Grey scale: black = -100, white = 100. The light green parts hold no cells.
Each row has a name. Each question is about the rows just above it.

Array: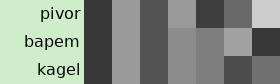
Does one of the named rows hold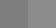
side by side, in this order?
no
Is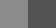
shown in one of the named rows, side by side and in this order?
no
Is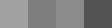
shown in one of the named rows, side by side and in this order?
no

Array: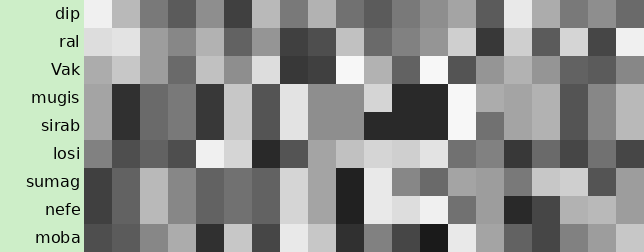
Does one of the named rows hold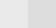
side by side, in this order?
yes
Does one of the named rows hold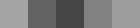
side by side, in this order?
yes
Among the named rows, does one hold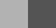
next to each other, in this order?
yes
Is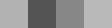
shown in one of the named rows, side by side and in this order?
yes

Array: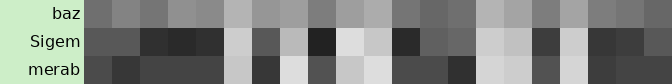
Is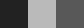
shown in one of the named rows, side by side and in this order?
no
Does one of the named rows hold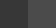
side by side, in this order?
no

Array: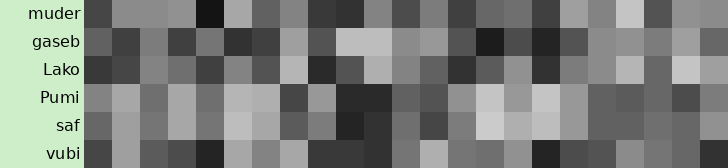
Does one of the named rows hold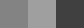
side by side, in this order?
no
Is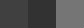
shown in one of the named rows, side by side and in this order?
no
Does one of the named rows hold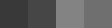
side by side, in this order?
yes
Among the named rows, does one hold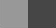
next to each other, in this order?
no
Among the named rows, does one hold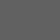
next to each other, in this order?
yes
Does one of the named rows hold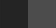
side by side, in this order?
yes
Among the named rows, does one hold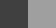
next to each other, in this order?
yes

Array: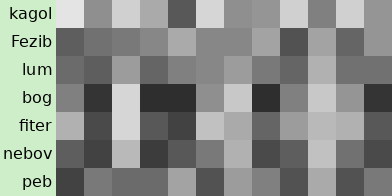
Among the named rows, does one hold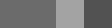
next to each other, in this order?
yes
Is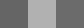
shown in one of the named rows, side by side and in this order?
no
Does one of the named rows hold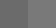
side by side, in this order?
no
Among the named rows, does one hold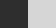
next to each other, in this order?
no

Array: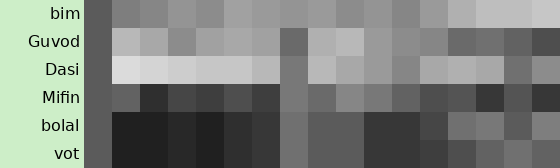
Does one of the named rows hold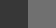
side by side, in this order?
yes
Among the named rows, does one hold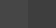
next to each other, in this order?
yes
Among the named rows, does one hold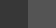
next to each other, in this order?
yes
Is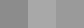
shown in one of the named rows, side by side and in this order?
no

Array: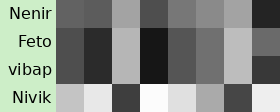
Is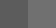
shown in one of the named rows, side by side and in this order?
no
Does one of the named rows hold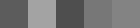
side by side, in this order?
no
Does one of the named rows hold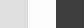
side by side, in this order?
no
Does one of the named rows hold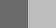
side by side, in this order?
no

